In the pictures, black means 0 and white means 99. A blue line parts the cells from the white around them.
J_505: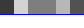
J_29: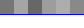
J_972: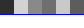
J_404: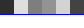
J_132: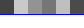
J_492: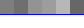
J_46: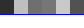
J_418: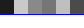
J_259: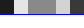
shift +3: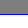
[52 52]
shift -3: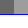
[37 58]
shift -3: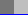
[43 71]
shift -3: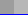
[58 68]
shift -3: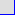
[83]
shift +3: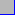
[74]
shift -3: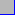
[68]

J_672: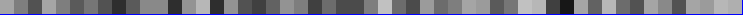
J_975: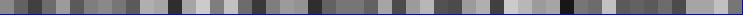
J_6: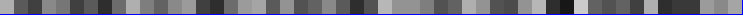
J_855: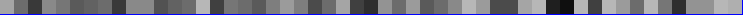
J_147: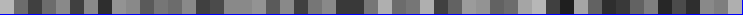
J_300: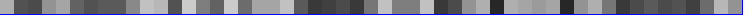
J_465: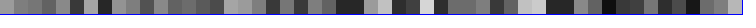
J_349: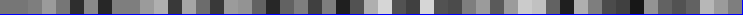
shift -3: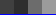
[22 15 39 57]
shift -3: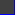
[22]
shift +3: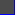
[32]
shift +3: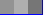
[60 71 49]
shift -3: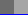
[39 61]

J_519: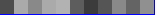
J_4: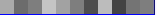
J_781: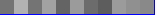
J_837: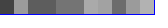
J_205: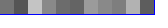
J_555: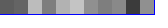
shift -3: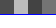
[27 70 23 42]
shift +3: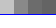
[79 56 45 42]
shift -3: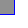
[53]
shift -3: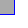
[63]
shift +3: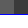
[39 26]

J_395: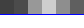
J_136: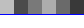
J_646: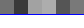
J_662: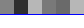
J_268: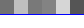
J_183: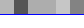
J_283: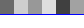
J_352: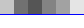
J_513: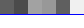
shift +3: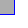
[70]
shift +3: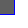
[40]
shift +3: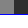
[54 21]
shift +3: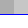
[70 80]

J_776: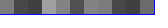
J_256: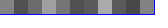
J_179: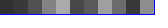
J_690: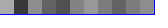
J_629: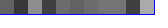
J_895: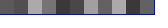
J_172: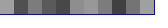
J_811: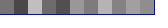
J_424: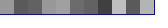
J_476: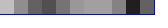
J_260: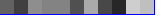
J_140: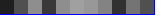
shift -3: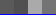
[32 28 63 42]
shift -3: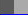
[32 63]
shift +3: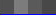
[34 51 38 31]
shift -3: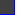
[22]
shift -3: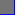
[42]
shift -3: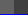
[35 22]

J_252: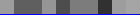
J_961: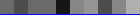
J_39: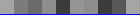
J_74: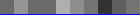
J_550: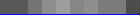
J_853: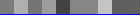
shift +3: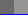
[44 61]
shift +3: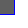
[40]
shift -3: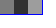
[45 16 58]

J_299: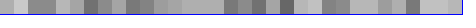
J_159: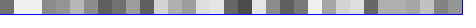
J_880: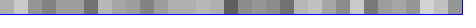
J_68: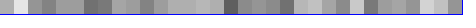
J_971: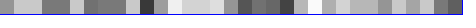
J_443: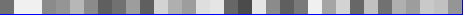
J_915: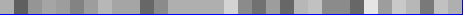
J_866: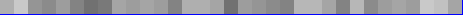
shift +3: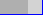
[71 71 85]
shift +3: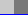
[81 50]
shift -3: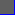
[34]
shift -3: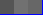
[30 41 37]
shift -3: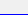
[90 90]

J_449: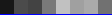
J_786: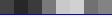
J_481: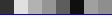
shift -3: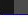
[ 6 26]
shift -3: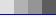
[84 66 55 33]
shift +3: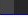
[29 18]
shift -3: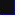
[3]
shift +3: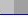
[78 65]

